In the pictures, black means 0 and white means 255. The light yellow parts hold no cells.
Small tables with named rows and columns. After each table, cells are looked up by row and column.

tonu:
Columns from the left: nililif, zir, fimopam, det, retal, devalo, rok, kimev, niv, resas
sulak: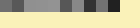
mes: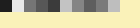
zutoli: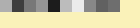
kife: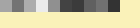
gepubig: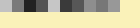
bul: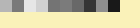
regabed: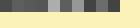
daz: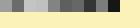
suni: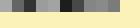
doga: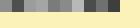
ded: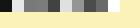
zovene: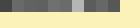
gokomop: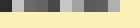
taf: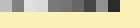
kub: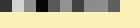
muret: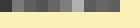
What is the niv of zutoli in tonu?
97
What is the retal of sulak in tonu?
147
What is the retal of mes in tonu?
59
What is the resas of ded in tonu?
255
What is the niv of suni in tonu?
138
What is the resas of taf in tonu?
43
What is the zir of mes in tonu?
232
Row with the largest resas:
ded

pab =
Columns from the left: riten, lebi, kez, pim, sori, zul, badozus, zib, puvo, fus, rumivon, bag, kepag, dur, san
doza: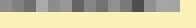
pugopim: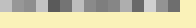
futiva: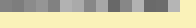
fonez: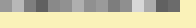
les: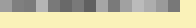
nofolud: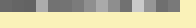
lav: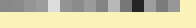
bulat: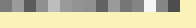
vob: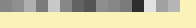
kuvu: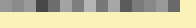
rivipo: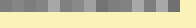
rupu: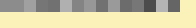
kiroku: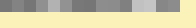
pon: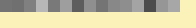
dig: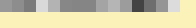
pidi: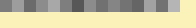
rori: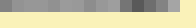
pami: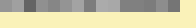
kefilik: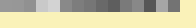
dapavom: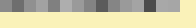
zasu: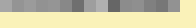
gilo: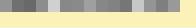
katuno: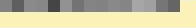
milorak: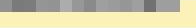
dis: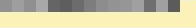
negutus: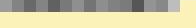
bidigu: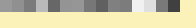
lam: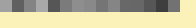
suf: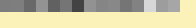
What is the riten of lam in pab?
161
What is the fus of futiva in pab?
104
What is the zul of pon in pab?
158
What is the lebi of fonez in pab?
184
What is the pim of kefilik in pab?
201
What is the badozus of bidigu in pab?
150
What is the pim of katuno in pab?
135
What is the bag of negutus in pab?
86
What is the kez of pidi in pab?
107
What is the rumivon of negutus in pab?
123
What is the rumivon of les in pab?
161

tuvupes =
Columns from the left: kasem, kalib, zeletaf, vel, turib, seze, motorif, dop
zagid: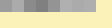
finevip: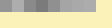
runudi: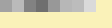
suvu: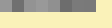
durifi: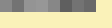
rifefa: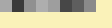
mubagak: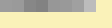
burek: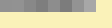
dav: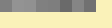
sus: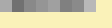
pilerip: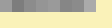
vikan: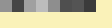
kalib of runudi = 186
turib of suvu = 144
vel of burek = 126
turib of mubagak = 151
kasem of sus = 170
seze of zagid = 176
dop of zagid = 174
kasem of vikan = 146
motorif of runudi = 188
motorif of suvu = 122
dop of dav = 113
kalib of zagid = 171
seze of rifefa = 71
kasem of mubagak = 156
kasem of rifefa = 168
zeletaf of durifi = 148
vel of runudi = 111
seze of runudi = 183
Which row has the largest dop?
runudi

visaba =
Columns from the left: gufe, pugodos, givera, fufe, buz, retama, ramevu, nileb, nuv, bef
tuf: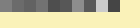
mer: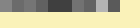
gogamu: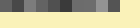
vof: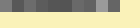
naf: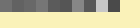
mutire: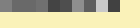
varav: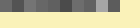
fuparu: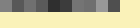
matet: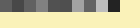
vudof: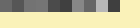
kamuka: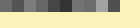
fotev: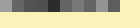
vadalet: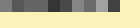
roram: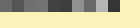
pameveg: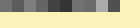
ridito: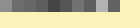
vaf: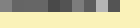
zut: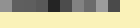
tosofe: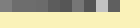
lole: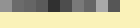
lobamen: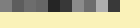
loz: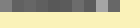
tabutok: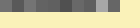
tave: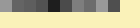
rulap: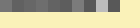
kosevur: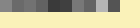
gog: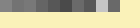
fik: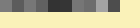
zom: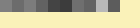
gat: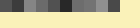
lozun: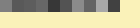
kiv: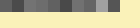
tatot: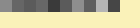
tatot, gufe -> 138
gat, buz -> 81
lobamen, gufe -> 126
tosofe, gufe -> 126
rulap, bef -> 88
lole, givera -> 101
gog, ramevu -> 106
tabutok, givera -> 116
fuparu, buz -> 47
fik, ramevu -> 118
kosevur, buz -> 58
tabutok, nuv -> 167
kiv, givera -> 115

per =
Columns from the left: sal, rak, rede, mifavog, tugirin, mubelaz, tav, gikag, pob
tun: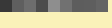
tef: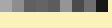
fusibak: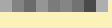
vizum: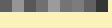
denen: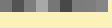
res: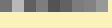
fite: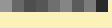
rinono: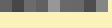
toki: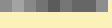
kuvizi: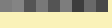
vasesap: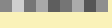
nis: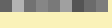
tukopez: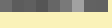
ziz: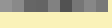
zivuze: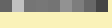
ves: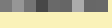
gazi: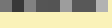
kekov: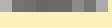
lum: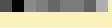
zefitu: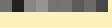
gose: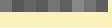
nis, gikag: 107
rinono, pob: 133
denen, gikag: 125
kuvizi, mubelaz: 125
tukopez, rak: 92
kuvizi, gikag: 105
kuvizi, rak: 132
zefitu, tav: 90
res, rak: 184
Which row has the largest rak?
vasesap

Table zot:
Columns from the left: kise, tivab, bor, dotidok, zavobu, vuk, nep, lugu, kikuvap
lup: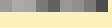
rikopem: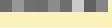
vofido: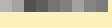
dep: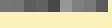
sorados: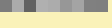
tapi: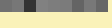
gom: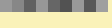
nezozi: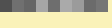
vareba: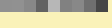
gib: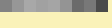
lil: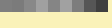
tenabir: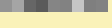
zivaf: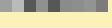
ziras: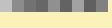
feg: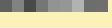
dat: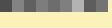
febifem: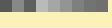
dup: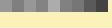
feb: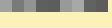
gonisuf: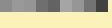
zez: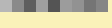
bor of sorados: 98
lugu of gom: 88
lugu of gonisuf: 115
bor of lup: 165
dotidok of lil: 160
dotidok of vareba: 98
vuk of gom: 82
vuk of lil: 161
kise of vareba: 144
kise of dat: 77
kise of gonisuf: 140
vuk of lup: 152
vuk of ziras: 99
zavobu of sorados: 172
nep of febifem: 127
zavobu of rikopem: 139
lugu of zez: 117

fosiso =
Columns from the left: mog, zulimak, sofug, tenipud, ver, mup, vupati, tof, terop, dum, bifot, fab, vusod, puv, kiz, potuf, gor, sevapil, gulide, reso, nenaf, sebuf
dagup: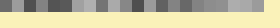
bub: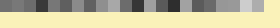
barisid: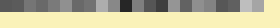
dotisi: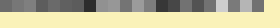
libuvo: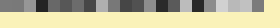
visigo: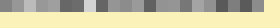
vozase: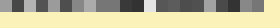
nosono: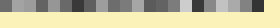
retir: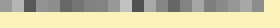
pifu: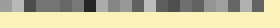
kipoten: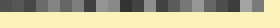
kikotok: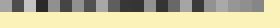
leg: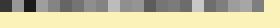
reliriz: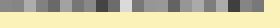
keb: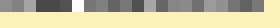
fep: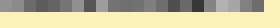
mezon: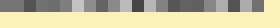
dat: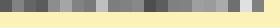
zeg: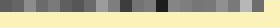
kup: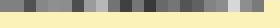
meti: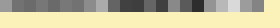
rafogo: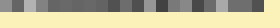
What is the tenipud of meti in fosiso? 119
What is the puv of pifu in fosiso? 94
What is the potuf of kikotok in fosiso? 165
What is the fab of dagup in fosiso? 79
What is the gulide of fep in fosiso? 178
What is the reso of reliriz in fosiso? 63
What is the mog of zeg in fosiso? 93

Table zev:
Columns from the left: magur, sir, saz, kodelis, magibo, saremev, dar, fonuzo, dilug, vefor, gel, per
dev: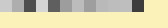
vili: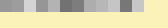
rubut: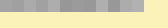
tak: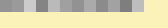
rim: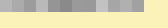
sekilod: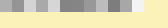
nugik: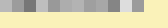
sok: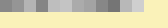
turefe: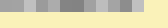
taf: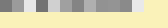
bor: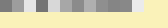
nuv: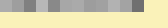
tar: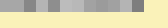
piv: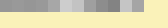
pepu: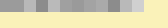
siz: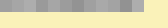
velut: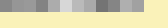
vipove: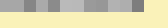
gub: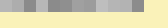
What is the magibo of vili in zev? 179
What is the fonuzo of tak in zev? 170
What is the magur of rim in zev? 182
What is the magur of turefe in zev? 162
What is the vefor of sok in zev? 117
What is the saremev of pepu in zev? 160
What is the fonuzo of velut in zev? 170
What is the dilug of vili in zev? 183
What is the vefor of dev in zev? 189

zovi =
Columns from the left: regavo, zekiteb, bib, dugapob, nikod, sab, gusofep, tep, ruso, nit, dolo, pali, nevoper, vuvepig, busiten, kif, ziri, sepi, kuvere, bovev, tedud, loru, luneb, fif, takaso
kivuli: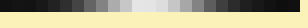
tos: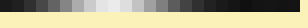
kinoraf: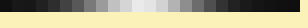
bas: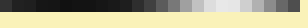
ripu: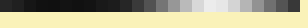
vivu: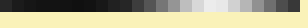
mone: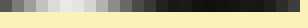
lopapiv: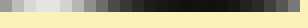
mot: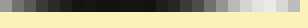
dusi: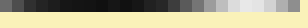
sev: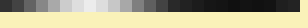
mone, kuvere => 18
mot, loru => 227
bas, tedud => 207
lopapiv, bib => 216
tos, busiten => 92
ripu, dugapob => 17
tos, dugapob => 72
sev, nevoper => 95
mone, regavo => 87
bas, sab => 17

